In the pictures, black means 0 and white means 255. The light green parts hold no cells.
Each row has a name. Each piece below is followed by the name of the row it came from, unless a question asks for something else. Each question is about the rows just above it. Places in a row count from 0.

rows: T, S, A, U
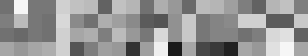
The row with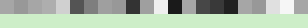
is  U
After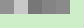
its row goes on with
[208 208  91  91 200]
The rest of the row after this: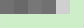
[166 174 126 187 152 119 216 145 200 119 132 132 113 126 216 224  98]
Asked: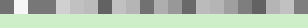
T
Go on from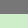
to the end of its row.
[208 193 187  98 193 181 113 174 152 105 187 181 159 126  98 181 193 126]
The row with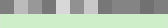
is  A
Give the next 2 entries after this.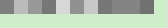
[126 216]

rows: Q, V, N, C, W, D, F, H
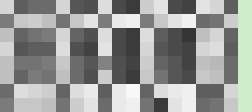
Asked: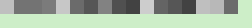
W
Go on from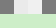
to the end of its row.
[199 227 240 107 115 205]
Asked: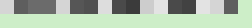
Q
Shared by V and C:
[227]

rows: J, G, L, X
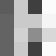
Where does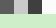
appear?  J
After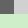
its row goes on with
[141 216]
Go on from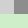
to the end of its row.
[216]
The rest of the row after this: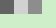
[216]
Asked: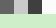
X
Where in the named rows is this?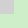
L, 1

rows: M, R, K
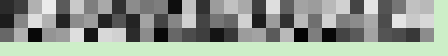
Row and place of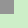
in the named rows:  K, 3
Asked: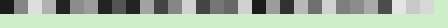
R

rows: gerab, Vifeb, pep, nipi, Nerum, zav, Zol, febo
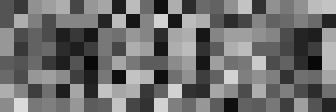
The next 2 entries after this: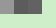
[195  70]
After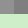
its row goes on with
[ 50 112 106 166]
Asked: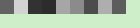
Zol
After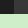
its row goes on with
[ 22 120 112 151 133  44 166 174  22 133 159 159 145 133  76  36  30 166]
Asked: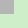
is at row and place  zav, 10
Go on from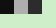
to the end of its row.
[106  98 145 195  50 145 120 145 188 195]

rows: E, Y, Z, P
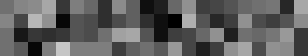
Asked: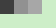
P
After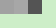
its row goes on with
[ 15  62  70 104 145  31 112 104 118 153  55]
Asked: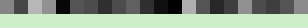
Y
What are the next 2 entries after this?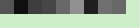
[118 153]
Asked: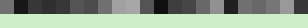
Z

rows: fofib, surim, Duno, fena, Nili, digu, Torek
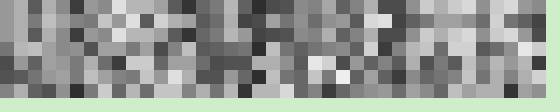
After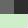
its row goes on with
[190 116 103 196 122 238  97 160  97  60 138 103 116 130 196 116 175 130
 175 209]
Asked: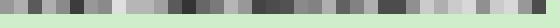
Duno
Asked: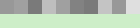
digu
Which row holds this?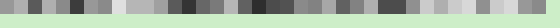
fofib
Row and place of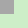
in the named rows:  fofib, 23
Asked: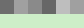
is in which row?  Torek

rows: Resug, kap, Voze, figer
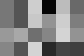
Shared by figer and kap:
[84]
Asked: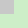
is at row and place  kap, 2
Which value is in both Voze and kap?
[147]
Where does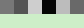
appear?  Resug

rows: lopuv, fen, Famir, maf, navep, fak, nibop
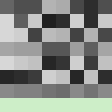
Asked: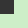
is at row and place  navep, 4
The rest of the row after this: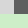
[201  31  45 207  45 201]
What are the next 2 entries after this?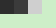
[193  38]
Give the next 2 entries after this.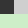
[ 59 193]
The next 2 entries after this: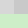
[193  38]
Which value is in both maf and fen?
[95]

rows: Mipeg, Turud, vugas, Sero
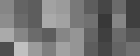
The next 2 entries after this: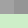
[93 70]
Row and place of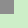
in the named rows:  Turud, 0
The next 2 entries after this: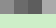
[162 121]
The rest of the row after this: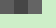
[113]
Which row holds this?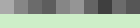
vugas

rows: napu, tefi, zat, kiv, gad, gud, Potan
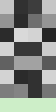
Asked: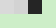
zat
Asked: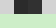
gud
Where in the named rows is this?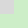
zat, 1
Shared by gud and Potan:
[49]
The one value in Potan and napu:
[49]

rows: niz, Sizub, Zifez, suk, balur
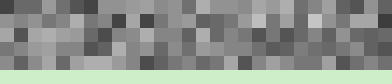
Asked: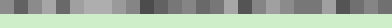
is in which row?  balur
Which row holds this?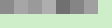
niz
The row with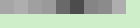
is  Zifez
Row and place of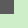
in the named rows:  suk, 19
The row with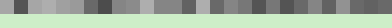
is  Zifez
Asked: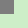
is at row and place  suk, 21

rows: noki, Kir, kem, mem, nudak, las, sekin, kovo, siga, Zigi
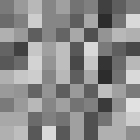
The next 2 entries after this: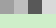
[122  94]
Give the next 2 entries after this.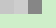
[184  94]
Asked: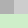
siga

